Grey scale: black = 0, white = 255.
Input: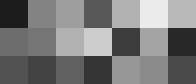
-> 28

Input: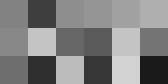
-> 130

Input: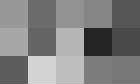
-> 153

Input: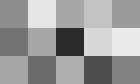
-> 142

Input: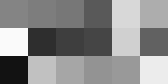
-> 132

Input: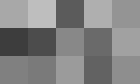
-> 168

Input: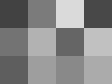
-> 66
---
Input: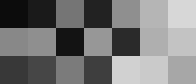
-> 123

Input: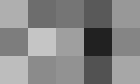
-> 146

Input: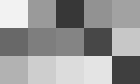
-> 220

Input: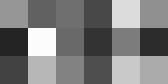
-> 130

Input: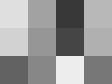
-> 237

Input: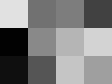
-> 197

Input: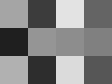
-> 219
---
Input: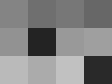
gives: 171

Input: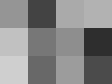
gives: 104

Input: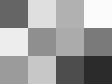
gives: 199

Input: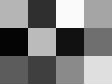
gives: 63

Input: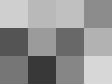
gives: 56

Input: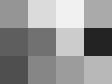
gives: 134

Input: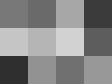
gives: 146

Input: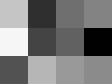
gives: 182
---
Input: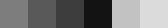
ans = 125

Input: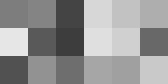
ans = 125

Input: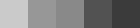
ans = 202

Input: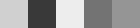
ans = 208

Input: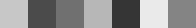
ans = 199

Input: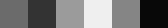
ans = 107

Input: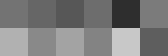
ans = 115

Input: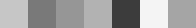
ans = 198
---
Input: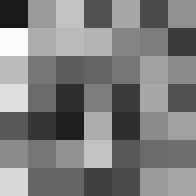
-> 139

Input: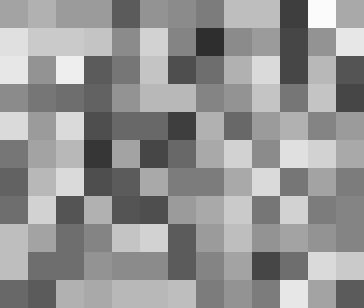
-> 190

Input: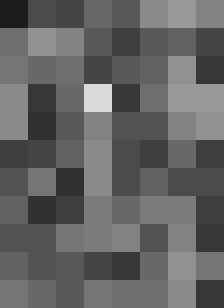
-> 97

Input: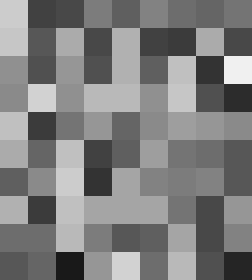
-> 109

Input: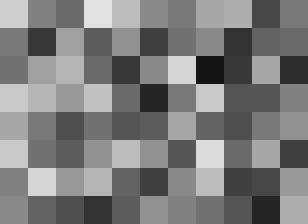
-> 129
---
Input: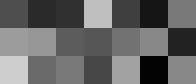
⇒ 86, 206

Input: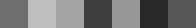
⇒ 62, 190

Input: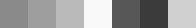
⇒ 249, 249

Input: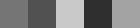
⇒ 201, 201

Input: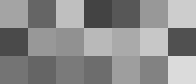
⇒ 185, 219

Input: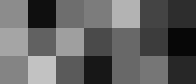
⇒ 74, 194
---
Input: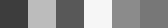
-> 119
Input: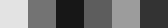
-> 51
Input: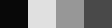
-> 73
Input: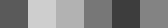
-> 131
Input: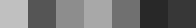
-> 55
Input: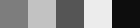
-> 13
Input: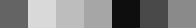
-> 138
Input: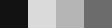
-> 108
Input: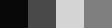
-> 127
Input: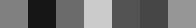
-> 150
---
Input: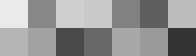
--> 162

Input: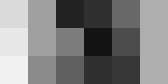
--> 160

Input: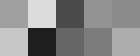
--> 30

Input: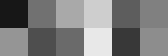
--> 78

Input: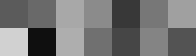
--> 15

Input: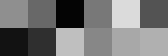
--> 47

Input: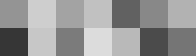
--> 199

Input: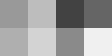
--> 211

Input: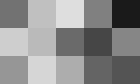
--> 186

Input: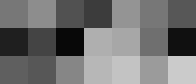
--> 68
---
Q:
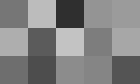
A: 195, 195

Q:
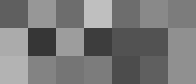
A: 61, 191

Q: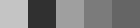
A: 159, 196

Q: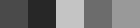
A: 196, 196

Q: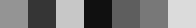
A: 16, 219

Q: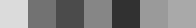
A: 134, 219
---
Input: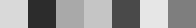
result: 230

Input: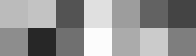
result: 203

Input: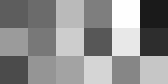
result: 134

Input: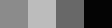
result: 104

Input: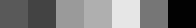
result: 118

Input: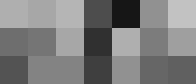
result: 102
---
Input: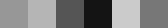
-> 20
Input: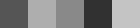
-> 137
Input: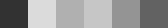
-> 198
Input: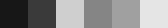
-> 133
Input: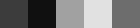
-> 161
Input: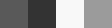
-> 51
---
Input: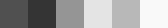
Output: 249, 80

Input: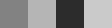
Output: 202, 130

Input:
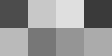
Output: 58, 186

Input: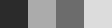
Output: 220, 43

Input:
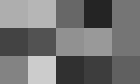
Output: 117, 131

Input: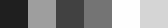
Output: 213, 31

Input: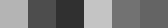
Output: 100, 180

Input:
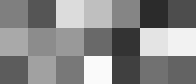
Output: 77, 92

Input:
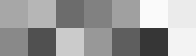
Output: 235, 137
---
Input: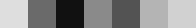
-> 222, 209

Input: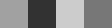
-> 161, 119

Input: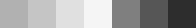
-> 177, 45

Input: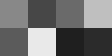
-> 136, 43

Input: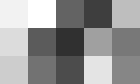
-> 242, 134

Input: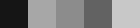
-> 21, 200
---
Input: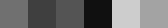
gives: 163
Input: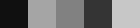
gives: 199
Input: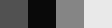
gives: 233
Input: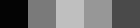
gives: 74
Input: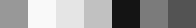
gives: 83
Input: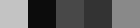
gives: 137
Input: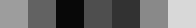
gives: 216
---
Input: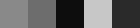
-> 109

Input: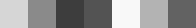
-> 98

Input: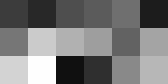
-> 40

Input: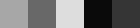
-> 104

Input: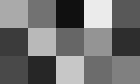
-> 45

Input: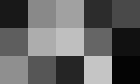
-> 24

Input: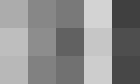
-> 78
